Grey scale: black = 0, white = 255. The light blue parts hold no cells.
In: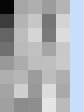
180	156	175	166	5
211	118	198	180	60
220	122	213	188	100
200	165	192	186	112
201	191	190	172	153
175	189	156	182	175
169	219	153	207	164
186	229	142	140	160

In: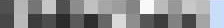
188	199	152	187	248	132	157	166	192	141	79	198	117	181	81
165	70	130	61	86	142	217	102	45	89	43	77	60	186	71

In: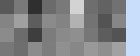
113	98	110	211	121	107	47	121	89
134	83	115	178	131	139	93	160	132
83	93	119	143	138	124	62	108	139
161	142	153	135	144	125	140	110	120

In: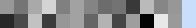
151	134	186	57	115	108	132	162	128	212	169	117	152
154	232	4	158	69	179	101	162	151	59	194	74	39

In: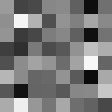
112	14	96	138	135	73	67	155
137	166	128	147	80	178	245	143
115	16	96	135	125	71	59	148
173	192	146	88	76	122	47	63
101	248	163	108	148	163	140	80
169	11	90	147	105	102	139	182
199	137	135	88	102	101	19	86
72	98	110	168	118	151	239	171

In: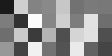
120	122	114	199	137	131	207	26
110	226	125	207	134	252	49	125
79	225	213	79	180	59	202	110
69	98	234	83	115	241	67	152

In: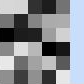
115	29	49	213	215
173	171	133	35	117
209	158	31	28	2
22	0	184	221	136
89	194	162	108	232
230	44	144	61	143
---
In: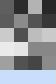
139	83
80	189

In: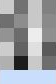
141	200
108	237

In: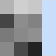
141	130
137	144

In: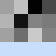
18	131
110	202

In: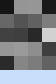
83	97
63	40

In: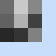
178	64
52	129

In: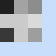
203	218
202	158

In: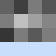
192	160
124	89
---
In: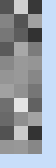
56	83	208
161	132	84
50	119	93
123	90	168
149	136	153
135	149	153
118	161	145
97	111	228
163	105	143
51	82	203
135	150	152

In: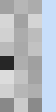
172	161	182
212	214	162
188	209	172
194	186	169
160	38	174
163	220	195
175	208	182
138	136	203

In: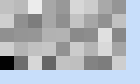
149	193	186	236	167	152	215	204	169
193	206	144	125	167	143	195	166	145
135	144	149	150	178	179	138	141	224
164	206	180	193	197	146	204	180	217
206	2	110	215	102	194	191	131	125

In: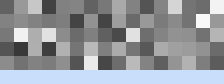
243	98	153	199	66	129	132	98	120	169	130	84	132	213	116	108
152	130	140	130	120	126	68	146	68	158	106	153	123	138	115	248
181	120	241	174	225	140	107	128	96	74	225	110	132	146	144	114
107	84	56	175	62	177	117	185	127	171	117	88	171	160	156	146
92	140	114	130	124	143	84	234	71	109	186	131	95	148	178	126

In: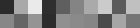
192	43	169	234	47	95	132	170	203	91
117	135	101	148	44	144	138	134	74	166

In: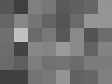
148	86	63	127	119	90	96	103
149	102	134	117	99	85	106	150
108	112	193	107	120	88	138	84
131	108	67	135	132	153	137	99
124	106	94	125	113	115	107	123
128	64	65	115	120	148	98	103
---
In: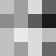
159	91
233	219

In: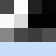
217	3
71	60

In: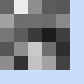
110	111
92	58

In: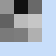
187	198
125	176

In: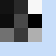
73	2
57	175

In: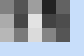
71	227
122	219
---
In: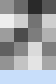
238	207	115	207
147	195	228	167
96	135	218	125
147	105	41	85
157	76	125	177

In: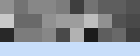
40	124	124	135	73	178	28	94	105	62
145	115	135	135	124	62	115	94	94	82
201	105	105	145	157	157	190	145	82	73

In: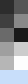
182	253
159	204
63	137
45	85
106	25

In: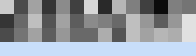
75	116	162	93	151	105	105	173	84	191	162	182	173	225
53	105	191	84	162	93	139	127	105	191	151	93	151	225
203	75	162	53	139	64	214	41	182	127	64	11	127	116

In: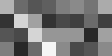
51	213	161	51	73	63	107	63
180	107	85	95	126	138	116	171
85	73	213	150	150	150	40	161
126	40	107	245	138	73	85	138

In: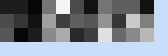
75	53	18	159	63	95	86	147	53	202	127
29	29	7	117	244	75	18	117	95	95	18
86	7	29	137	171	41	63	224	105	137	183

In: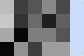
8	146	62	157	157
188	62	85	137	73
200	51	107	31	96
169	8	126	126	85

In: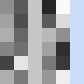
67	229	198	122	57
174	122	198	151	238
133	112	198	162	47
174	102	198	186	142
142	90	198	38	250
162	78	198	90	219
